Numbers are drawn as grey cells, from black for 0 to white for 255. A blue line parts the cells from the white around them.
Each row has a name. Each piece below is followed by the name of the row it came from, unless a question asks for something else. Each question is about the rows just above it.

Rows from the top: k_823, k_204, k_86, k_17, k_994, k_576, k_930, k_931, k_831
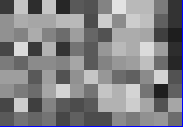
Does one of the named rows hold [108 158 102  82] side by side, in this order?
yes
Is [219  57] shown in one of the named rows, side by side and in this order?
yes

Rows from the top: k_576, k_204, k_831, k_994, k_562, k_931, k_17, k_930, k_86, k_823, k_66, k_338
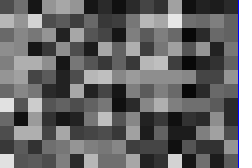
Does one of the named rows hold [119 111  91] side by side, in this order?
no
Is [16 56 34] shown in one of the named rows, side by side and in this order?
no
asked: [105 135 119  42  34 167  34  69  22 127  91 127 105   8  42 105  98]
k_17

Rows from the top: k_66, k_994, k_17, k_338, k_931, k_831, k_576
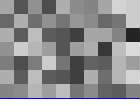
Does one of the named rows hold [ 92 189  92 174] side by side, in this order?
no
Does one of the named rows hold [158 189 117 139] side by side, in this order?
yes
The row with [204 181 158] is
k_338

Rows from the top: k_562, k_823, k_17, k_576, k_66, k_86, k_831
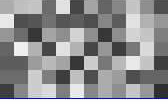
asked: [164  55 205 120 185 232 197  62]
k_66
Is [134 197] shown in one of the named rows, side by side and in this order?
yes
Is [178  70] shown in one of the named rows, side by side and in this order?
yes
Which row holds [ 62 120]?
k_576
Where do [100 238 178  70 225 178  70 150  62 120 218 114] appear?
k_576
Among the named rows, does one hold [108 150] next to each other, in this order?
no

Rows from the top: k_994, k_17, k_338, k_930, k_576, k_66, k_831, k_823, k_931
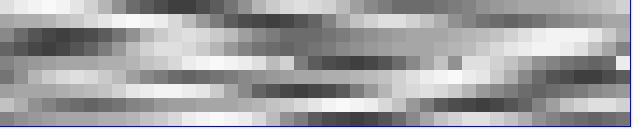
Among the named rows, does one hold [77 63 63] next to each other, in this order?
yes
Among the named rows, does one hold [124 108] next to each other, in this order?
yes
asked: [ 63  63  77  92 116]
k_994
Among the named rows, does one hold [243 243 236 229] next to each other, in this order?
yes
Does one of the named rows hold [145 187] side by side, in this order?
no

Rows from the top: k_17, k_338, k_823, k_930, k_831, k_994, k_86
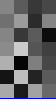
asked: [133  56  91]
k_823
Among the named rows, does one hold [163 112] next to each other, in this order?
no
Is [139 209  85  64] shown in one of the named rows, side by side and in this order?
no
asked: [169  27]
k_86

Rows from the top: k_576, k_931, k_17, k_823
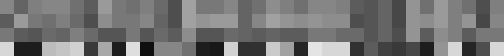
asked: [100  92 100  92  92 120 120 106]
k_17
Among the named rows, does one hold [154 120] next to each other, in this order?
yes
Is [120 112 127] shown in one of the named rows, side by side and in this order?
yes
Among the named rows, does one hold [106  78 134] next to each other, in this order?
no
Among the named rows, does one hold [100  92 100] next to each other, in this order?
yes
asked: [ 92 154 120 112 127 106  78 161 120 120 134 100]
k_576

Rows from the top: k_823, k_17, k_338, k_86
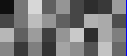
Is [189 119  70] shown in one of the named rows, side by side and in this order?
no
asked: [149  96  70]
k_17
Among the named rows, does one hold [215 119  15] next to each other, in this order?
no

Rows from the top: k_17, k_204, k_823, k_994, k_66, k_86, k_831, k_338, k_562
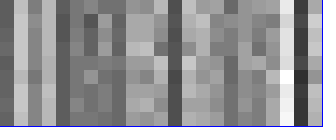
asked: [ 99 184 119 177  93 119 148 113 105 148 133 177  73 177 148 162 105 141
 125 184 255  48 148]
k_86
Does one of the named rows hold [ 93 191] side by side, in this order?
yes

